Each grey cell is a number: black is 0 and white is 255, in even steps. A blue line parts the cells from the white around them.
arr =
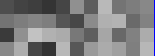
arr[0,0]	78
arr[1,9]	106
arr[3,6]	154
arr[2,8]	104
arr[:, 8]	[116, 179, 104, 160]
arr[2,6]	94
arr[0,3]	52
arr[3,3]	51
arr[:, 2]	[62, 133, 194, 70]
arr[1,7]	176
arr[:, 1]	[67, 125, 144, 173]
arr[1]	[115, 125, 133, 126, 85, 71, 139, 176, 179, 106, 130]

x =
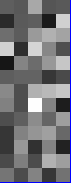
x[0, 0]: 94
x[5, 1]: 99
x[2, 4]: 163
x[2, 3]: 177
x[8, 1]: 95
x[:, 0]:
[94, 42, 110, 209, 22, 94, 137, 129, 78, 54, 54, 74, 117]
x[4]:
[22, 132, 108, 152, 198]
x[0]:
[94, 88, 168, 85, 89]
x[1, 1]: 90
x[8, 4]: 158
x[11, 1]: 127
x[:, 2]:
[168, 94, 154, 213, 108, 99, 177, 254, 140, 149, 49, 76, 131]
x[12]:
[117, 76, 131, 55, 114]

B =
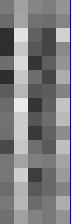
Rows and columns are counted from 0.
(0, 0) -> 122
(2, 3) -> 69
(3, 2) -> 87
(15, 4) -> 146
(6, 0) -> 93
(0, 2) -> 133
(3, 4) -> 137
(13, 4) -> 131
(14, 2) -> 107
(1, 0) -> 106
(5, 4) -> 173
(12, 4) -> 155
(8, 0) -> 114
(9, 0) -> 111
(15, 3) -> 120
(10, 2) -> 112
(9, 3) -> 98
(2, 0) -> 47
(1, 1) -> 163
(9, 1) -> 204
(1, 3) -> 110
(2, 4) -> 209
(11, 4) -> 163
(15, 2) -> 130
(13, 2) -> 89

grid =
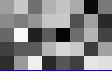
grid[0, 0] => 158
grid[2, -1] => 67
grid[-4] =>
[138, 125, 150, 198, 200, 80, 160, 41]
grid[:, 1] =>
[200, 125, 248, 89, 154]
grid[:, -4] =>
[195, 200, 4, 213, 86]
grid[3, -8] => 64
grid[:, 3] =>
[177, 198, 92, 180, 41]
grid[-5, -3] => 171
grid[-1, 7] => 223

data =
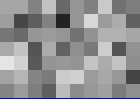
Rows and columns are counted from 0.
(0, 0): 166
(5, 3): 123
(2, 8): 177
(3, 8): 84
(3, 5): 143
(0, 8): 114
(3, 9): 146
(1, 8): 172
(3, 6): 121
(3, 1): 194
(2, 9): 166
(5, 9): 69
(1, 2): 94
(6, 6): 151
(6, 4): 188
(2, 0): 118
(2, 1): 106
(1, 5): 149
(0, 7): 201
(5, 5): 207
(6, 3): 95

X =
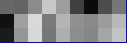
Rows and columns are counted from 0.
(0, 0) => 103
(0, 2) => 139
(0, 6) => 11
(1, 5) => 144
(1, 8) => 184
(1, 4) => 180
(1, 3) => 122
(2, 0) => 27

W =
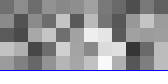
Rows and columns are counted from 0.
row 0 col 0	112
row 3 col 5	164
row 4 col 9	86
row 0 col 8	105
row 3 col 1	176
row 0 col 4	136
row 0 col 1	140
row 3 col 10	105
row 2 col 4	111
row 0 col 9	78
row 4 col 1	129
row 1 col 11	155
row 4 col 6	193
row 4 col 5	166
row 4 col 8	175
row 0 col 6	161
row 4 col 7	249
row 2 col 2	168
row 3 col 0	194

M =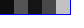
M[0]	14
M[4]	194
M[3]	72
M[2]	20

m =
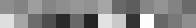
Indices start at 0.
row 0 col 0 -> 142
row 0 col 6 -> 145
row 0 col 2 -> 158
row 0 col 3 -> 133
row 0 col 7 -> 165
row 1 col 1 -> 165
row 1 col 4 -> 42
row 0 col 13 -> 106
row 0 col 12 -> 131

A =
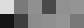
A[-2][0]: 221
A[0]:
[221, 122, 144, 73, 145, 148]
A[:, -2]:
[145, 149]

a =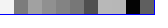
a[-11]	243
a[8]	183
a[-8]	144
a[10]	95
